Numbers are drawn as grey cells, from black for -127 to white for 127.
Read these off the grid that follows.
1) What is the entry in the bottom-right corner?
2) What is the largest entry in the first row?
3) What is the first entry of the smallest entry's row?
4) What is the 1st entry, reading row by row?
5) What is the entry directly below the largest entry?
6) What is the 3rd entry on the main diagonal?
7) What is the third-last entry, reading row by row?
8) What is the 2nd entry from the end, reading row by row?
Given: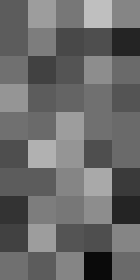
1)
-21
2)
63
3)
-15
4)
-35
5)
-49
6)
-43
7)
5
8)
-117

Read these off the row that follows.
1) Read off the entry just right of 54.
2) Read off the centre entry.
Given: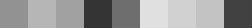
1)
33
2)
-17

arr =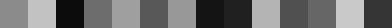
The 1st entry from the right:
-74
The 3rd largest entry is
52

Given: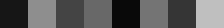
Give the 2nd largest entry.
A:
14
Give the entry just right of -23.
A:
-118
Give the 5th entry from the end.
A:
-23

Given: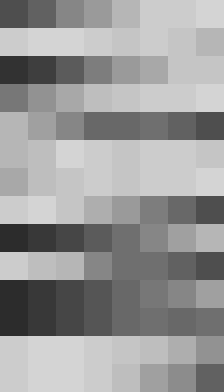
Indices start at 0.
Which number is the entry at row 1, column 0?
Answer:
76
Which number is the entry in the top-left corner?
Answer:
-49
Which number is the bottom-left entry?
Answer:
76
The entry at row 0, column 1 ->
-30
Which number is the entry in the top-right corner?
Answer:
84
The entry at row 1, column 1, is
84
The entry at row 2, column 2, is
-36
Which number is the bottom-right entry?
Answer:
-30
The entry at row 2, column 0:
-77
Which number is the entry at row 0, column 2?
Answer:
6

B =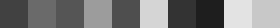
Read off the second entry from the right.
99
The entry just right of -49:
85
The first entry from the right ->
72

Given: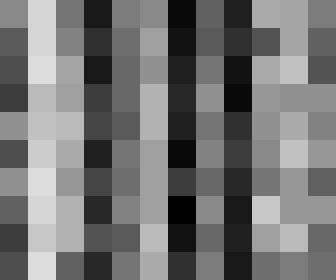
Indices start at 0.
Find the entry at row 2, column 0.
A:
-50
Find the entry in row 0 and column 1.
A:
85
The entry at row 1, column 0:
-37
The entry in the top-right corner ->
-4
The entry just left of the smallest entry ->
31
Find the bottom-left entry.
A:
-50
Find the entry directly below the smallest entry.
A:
-109
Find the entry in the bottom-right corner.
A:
-17
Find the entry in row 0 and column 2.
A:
-10
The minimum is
-125
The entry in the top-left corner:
9
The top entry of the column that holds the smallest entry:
-117
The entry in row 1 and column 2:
2
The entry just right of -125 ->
9
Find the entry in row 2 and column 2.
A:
37
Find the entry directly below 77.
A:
92
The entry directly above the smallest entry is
-66
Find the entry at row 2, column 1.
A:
92

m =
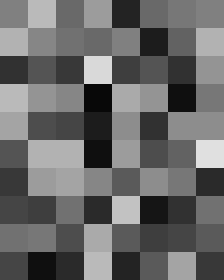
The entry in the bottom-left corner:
-58
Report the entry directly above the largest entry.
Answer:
13
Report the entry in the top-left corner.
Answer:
0
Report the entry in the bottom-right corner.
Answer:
-71
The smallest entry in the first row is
-92
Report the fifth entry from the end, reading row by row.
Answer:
58
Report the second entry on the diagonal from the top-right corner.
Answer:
-29
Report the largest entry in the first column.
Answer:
58
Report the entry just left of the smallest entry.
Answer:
6
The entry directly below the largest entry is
-85
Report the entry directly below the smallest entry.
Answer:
-99
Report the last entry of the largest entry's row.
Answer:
96
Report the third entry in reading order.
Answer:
-22
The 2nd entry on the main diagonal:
6
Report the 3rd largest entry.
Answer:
66
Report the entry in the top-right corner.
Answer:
0
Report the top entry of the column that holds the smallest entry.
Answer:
28
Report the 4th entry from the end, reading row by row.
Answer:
-92

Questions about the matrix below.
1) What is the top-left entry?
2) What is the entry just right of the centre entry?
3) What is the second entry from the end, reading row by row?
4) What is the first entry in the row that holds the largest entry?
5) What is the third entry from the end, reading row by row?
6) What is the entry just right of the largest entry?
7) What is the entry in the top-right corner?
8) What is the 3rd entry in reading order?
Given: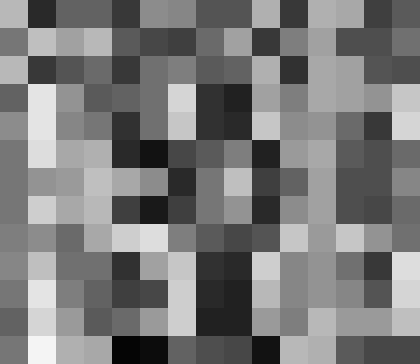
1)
56
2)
63
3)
-56
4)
-9
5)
-37
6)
48
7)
-37
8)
-29

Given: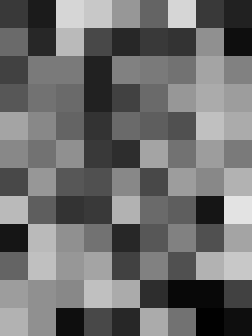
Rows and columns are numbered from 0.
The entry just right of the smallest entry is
-113
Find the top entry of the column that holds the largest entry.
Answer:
-94
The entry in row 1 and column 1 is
-88
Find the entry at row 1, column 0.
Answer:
-21
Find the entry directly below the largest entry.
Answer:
36
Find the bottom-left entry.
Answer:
50
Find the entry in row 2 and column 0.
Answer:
-62
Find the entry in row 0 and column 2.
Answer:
86
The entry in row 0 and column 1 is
-100
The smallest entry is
-126
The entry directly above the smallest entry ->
-119
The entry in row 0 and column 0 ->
-70
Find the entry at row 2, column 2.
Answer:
-5
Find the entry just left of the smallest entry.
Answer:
-13
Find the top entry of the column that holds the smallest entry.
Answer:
-70
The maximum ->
99
